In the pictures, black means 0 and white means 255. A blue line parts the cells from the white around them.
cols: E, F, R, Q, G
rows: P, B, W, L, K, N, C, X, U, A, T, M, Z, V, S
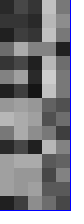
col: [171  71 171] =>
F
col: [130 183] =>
Q
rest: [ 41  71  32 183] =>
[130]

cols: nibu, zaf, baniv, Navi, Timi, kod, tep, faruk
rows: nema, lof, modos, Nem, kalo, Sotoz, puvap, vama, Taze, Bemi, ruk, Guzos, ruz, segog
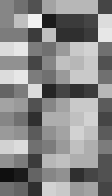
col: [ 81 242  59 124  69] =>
baniv
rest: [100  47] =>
[210 201 154 163  69]
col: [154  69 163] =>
Timi
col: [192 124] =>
zaf
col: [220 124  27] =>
zaf
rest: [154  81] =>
[134 163 201 201  91]
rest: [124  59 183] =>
[192 174 174  81]

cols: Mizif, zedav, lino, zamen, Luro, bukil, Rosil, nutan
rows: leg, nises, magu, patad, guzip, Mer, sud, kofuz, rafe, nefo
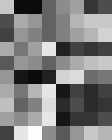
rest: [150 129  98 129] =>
[160 181 210]
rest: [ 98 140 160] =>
[53 77]
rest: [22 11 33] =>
[210 219 108 119]

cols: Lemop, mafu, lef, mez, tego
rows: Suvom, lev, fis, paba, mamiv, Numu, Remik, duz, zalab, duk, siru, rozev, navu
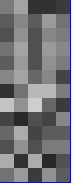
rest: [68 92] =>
[92]
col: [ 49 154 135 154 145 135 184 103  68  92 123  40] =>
mez

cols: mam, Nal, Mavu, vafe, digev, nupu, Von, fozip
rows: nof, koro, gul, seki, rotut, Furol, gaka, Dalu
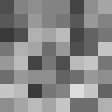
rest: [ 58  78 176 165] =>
[186  68  99 119]
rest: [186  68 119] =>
[ 78 186 197 119]
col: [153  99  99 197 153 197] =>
Von

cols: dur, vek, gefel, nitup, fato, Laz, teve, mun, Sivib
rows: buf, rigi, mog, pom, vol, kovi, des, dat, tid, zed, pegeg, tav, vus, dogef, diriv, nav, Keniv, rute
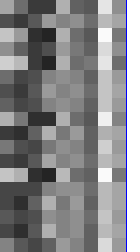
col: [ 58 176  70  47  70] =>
vek
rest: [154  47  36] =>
[176 109  88 250 120]
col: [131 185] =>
fato
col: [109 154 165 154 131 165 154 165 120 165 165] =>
Sivib
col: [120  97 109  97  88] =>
teve
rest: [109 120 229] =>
[109]
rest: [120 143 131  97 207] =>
[154]

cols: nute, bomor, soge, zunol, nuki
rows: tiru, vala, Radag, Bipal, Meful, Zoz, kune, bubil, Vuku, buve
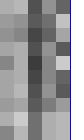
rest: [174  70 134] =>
[100]
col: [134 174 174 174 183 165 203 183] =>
bomor
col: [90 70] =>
soge
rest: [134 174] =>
[ 60 134 203]
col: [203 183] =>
bomor
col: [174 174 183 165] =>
bomor
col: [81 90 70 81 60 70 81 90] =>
soge

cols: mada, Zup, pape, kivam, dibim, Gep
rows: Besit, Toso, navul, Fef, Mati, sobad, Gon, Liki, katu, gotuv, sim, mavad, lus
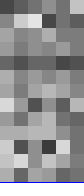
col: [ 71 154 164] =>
dibim
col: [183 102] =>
Gep
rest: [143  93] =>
[183]
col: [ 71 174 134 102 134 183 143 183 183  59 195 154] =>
kivam

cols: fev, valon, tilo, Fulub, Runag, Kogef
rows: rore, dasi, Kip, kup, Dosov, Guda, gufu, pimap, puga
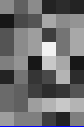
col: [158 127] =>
tilo
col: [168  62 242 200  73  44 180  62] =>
Fulub
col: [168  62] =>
Fulub
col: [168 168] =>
Kogef

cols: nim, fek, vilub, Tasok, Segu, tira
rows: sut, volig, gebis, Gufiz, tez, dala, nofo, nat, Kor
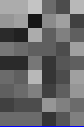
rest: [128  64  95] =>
[150]
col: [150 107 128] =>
tira
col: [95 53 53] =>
Tasok
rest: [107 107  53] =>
[ 86 128]
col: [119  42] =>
nim

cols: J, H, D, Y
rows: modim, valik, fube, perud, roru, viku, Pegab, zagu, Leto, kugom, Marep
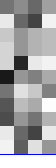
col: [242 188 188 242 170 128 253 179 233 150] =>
Y
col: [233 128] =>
D
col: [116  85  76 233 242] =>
J
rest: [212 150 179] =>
[188]
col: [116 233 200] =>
J

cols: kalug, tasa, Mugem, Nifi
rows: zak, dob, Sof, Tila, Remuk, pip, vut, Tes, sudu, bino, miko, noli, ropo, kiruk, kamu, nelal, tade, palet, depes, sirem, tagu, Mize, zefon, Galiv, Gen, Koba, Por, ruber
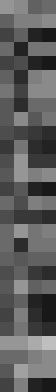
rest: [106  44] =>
[117 117]
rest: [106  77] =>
[127 117]
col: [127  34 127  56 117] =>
Mugem
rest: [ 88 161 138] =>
[138]
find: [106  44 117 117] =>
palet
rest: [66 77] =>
[34 24]

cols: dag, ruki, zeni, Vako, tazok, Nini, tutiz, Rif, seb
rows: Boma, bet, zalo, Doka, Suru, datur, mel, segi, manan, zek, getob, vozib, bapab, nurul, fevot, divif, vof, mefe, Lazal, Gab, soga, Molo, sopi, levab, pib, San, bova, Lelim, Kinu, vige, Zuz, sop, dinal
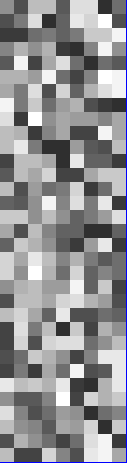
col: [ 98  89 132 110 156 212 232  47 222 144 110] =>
tazok
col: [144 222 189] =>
dag
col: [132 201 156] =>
Rif
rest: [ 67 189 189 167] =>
[ 47 232  98  98  58]
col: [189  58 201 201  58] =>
seb
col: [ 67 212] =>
Nini

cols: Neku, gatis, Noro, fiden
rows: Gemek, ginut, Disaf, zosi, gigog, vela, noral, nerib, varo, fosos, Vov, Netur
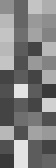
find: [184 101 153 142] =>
ginut
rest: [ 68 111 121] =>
[80]
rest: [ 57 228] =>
[ 92 101]
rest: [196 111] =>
[163 131]

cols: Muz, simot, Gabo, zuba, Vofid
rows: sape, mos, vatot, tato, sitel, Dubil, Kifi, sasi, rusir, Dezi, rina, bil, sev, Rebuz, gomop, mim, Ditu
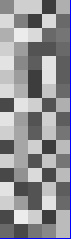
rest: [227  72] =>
[ 83 196  93]
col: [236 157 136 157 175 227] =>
simot
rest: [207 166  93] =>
[196 117]

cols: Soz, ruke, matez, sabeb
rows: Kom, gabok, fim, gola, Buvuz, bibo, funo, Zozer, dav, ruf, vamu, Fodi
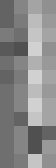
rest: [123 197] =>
[144]
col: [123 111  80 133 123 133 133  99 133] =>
ruke
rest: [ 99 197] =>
[164]
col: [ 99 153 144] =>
sabeb
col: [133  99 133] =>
ruke
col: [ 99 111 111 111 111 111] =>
Soz
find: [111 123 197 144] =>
Fodi

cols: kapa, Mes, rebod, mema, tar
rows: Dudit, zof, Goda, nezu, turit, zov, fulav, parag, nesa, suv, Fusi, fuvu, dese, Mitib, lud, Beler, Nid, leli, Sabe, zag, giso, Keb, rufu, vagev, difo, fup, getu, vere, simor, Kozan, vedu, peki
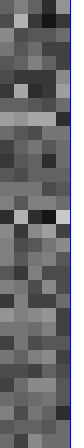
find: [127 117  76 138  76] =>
giso
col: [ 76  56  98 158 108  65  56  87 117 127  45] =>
kapa
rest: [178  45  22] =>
[200]

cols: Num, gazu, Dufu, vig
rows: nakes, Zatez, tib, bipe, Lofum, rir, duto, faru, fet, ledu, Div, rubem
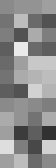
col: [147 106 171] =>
Dufu
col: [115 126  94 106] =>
Num
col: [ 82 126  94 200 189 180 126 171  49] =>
vig
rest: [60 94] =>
[49]

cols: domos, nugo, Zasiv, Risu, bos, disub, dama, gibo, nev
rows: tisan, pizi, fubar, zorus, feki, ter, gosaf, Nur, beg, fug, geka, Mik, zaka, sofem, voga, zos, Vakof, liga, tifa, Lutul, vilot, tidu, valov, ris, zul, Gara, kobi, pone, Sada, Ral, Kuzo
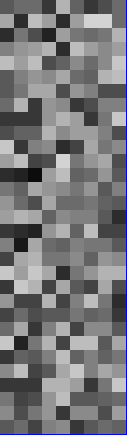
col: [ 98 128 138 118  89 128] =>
disub
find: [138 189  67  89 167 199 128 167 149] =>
kobi
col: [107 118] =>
Risu

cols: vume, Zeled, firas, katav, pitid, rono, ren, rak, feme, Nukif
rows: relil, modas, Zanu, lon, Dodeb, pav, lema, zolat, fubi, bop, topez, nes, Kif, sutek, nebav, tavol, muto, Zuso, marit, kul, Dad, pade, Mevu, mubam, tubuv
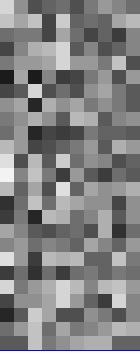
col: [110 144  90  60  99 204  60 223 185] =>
pitid
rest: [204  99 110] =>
[ 99 165 185]
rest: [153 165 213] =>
[153 153 121 194  79]

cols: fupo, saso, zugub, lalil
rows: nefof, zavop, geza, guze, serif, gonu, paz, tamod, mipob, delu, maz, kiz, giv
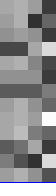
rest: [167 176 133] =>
[71]
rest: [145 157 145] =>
[59]
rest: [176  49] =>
[102]
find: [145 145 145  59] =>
gonu
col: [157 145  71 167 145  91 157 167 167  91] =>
fupo
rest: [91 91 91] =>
[124]
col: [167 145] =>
fupo

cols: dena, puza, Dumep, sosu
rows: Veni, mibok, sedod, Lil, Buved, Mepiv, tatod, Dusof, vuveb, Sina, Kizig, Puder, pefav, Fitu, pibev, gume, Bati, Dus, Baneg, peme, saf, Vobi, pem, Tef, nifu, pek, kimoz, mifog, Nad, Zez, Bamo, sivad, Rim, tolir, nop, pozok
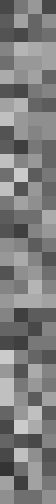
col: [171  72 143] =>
Dumep
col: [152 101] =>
Dumep

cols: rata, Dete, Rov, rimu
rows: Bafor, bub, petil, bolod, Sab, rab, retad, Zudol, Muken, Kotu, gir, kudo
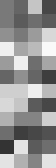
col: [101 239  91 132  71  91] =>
Rov
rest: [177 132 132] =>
[207]

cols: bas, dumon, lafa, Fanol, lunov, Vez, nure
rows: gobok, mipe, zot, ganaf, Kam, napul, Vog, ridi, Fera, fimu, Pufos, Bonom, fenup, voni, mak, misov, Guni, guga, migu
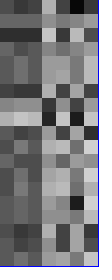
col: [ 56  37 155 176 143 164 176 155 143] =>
Fanol
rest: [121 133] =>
[155]

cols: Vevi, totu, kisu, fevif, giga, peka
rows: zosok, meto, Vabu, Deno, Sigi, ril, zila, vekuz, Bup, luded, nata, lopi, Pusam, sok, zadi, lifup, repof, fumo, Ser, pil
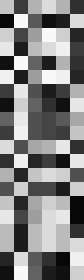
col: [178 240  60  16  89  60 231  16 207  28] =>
giga
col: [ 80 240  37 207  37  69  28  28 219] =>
totu
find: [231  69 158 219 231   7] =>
lifup
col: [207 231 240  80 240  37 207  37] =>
totu
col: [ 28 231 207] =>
totu

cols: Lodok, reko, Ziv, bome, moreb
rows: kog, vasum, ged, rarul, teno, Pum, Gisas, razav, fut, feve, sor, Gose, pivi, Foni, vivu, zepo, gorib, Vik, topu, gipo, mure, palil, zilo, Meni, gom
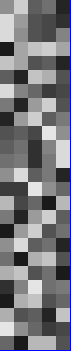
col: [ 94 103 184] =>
Ziv
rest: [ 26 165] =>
[195 206 165]
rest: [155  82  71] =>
[48]
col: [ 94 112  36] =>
moreb
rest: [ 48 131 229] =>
[112 121]

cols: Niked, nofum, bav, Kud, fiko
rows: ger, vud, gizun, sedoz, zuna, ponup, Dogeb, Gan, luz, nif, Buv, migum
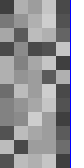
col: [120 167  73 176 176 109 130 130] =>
Niked
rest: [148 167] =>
[197  82]
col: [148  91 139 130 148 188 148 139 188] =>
nofum
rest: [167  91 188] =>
[176 100]

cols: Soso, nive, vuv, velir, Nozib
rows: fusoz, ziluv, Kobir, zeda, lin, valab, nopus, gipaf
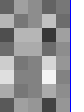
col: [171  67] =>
velir
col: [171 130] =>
vuv
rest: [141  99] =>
[119]
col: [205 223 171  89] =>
Soso
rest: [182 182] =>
[ 55 160]
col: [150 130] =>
Nozib

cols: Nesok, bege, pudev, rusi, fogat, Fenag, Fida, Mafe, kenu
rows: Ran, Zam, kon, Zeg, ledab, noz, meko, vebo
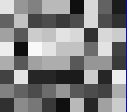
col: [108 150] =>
Fida
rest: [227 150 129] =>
[185 185  15 216  98  27]
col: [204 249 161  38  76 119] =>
pudev
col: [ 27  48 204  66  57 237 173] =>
kenu
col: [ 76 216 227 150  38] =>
Mafe
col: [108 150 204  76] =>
Fida

